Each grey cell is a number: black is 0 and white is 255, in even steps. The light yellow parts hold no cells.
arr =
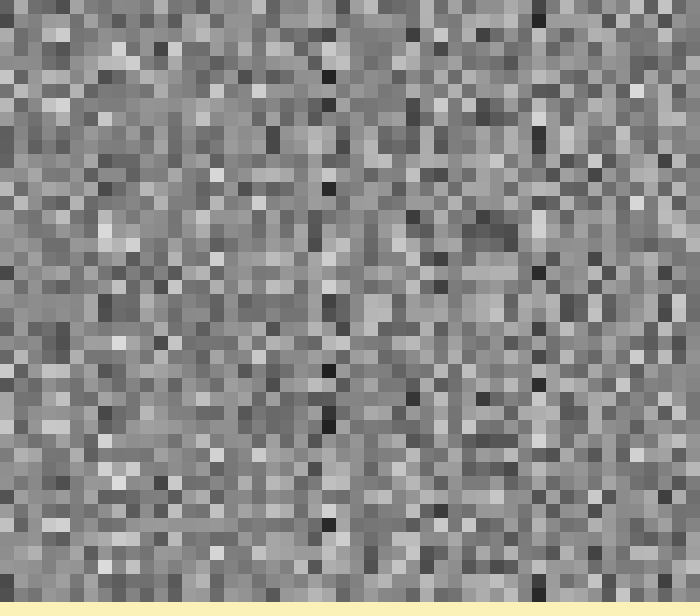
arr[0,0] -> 97
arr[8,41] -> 159
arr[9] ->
[94, 133, 105, 135, 110, 126, 152, 135, 120, 153, 108, 154, 110, 139, 115, 108, 152, 141, 148, 72, 147, 161, 179, 165, 97, 142, 164, 105, 124, 98, 170, 95, 125, 133, 163, 130, 175, 141, 52, 152, 196, 162, 118, 114, 190, 116, 111, 142, 126, 143]
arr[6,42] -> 94
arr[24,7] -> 158
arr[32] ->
[124, 177, 166, 118, 117, 174, 96, 127, 120, 121, 117, 160, 143, 130, 117, 210, 121, 135, 203, 164, 155, 132, 153, 171, 138, 145, 120, 127, 130, 185, 121, 114, 169, 113, 155, 146, 185, 128, 99, 81, 169, 123, 87, 156, 97, 209, 157, 162, 96, 144]
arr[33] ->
[143, 151, 138, 114, 123, 149, 136, 209, 166, 203, 130, 127, 141, 132, 151, 98, 120, 129, 122, 149, 130, 170, 77, 167, 175, 144, 101, 146, 198, 152, 107, 158, 156, 93, 107, 92, 73, 147, 184, 152, 142, 150, 127, 147, 122, 118, 107, 128, 146, 183]
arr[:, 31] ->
[109, 128, 199, 73, 137, 171, 123, 203, 163, 95, 85, 168, 76, 164, 122, 173, 149, 158, 64, 148, 64, 159, 165, 94, 119, 122, 183, 92, 186, 160, 194, 158, 114, 158, 95, 164, 59, 201, 138, 99, 151, 155, 106]
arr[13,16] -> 148
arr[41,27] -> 181
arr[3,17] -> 174
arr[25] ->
[103, 182, 130, 108, 90, 175, 118, 118, 126, 144, 118, 181, 121, 125, 98, 164, 128, 135, 200, 113, 138, 137, 158, 145, 101, 157, 168, 105, 117, 139, 166, 122, 174, 113, 146, 140, 176, 148, 73, 110, 183, 124, 104, 154, 115, 204, 108, 187, 94, 146]
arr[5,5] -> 135
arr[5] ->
[197, 100, 151, 182, 173, 135, 165, 78, 103, 142, 179, 161, 146, 128, 100, 122, 149, 79, 125, 90, 109, 144, 145, 35, 138, 123, 141, 136, 94, 135, 113, 171, 108, 178, 154, 130, 121, 149, 186, 169, 110, 100, 163, 117, 144, 99, 162, 114, 162, 133]
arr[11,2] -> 142
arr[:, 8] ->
[136, 90, 136, 211, 187, 103, 120, 125, 148, 120, 125, 103, 138, 105, 124, 142, 152, 180, 156, 89, 192, 109, 107, 132, 219, 126, 105, 107, 146, 107, 110, 151, 120, 166, 220, 98, 176, 115, 202, 111, 137, 93, 97]
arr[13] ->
[184, 109, 146, 166, 158, 137, 165, 74, 105, 130, 183, 157, 138, 126, 99, 111, 148, 80, 121, 96, 108, 138, 154, 41, 122, 128, 156, 149, 91, 146, 117, 164, 109, 167, 165, 145, 107, 162, 183, 177, 99, 96, 166, 109, 140, 112, 166, 103, 181, 127]
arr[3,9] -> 113
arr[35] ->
[83, 158, 141, 138, 154, 127, 164, 96, 98, 106, 126, 127, 91, 154, 173, 97, 134, 136, 113, 141, 133, 120, 155, 117, 109, 131, 172, 188, 133, 149, 181, 164, 141, 168, 171, 198, 141, 144, 83, 160, 94, 119, 201, 84, 140, 147, 169, 63, 172, 111]
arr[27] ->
[86, 126, 105, 143, 127, 114, 151, 130, 107, 132, 106, 147, 100, 148, 133, 109, 158, 148, 135, 77, 149, 157, 188, 168, 89, 138, 164, 120, 121, 91, 171, 92, 112, 142, 169, 141, 184, 137, 45, 158, 184, 167, 128, 101, 198, 111, 130, 126, 142, 132]
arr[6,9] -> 128
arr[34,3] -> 100
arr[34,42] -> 118
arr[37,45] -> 99
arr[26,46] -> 154
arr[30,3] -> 200
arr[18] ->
[151, 125, 159, 119, 113, 134, 101, 140, 156, 91, 135, 107, 179, 123, 116, 207, 133, 153, 158, 188, 172, 119, 165, 206, 156, 132, 100, 129, 129, 191, 91, 64, 126, 109, 159, 148, 158, 118, 144, 85, 152, 146, 71, 153, 130, 156, 175, 141, 117, 123]
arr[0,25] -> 159
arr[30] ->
[198, 97, 149, 200, 199, 128, 153, 95, 110, 150, 160, 157, 151, 139, 129, 144, 144, 103, 127, 105, 112, 137, 120, 33, 162, 115, 123, 121, 107, 106, 127, 194, 115, 198, 118, 114, 147, 119, 181, 147, 114, 110, 173, 142, 137, 95, 143, 146, 123, 134]
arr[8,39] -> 153
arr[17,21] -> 161
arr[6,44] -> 96
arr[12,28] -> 129
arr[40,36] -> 91
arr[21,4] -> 140
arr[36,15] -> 193

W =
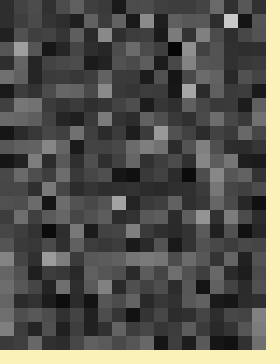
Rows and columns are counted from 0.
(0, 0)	46
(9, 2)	55
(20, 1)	87
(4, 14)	85
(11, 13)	48
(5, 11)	80
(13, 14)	59
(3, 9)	107
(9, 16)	58
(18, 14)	87
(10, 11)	114
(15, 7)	93
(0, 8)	25
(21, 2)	50
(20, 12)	44
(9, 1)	43
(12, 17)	98
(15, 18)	44
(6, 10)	60
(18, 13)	107
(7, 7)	53
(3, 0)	85
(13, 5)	44
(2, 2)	63
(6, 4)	102
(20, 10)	66
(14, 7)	84
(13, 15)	119
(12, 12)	43
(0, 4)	75
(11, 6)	79
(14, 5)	82
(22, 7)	77
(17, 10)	42
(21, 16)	22
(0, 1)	67
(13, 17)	64
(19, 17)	29

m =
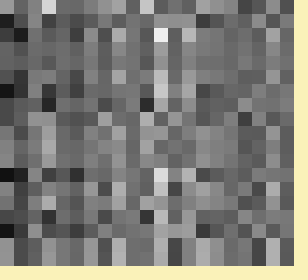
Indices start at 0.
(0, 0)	153
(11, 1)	92
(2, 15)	117
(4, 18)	106
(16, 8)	106
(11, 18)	90
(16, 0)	20
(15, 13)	152
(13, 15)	136
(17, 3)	146
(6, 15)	89
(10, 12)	114
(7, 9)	123
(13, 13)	140
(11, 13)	114
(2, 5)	62
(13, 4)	117
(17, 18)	70
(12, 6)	110
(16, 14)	58
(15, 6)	121
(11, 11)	128
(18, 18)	70
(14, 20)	89
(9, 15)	131
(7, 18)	115
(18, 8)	178
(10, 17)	85
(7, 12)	99
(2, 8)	171
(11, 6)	127
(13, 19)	172
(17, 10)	107
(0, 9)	96
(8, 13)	116
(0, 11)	92
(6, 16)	103
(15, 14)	97

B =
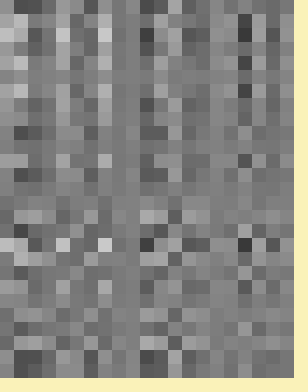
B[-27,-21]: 144
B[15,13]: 156
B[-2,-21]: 142
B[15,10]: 169
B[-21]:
[162, 184, 123, 134, 161, 103, 133, 176, 118, 124, 111, 160, 128, 119, 110, 138, 147, 68, 155, 106, 143]
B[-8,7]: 113
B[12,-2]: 116
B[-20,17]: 106
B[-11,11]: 87
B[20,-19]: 106
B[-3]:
[105, 151, 159, 140, 100, 119, 151, 106, 134, 127, 169, 155, 93, 156, 147, 123, 131, 127, 133, 143, 133]
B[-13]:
[114, 121, 130, 128, 114, 125, 127, 113, 128, 129, 137, 128, 113, 136, 136, 126, 125, 135, 118, 127, 127]
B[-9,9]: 123
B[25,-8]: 94
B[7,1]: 124
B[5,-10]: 139
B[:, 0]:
[144, 163, 190, 152, 162, 132, 162, 150, 143, 130, 127, 157, 130, 128, 114, 104, 113, 188, 123, 117, 155, 134, 111, 117, 105, 142, 131]
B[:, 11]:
[91, 160, 140, 120, 158, 139, 160, 119, 133, 92, 116, 141, 93, 118, 128, 156, 87, 142, 164, 101, 135, 133, 147, 100, 155, 91, 93]
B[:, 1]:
[78, 184, 171, 124, 186, 143, 184, 124, 139, 78, 114, 156, 79, 115, 121, 151, 71, 169, 176, 90, 147, 132, 142, 91, 151, 79, 80]
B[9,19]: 116
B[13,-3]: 119
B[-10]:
[188, 169, 88, 117, 193, 111, 103, 201, 113, 123, 64, 142, 161, 87, 94, 143, 141, 57, 159, 86, 146]
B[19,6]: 110
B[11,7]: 172
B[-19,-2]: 111
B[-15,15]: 130
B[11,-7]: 109
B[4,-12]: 126
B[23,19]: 126
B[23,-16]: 136
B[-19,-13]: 123
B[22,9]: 128
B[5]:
[132, 143, 126, 129, 133, 118, 126, 141, 125, 126, 122, 139, 123, 126, 124, 130, 132, 107, 131, 120, 132]
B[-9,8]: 129
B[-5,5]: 120
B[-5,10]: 155
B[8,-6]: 134
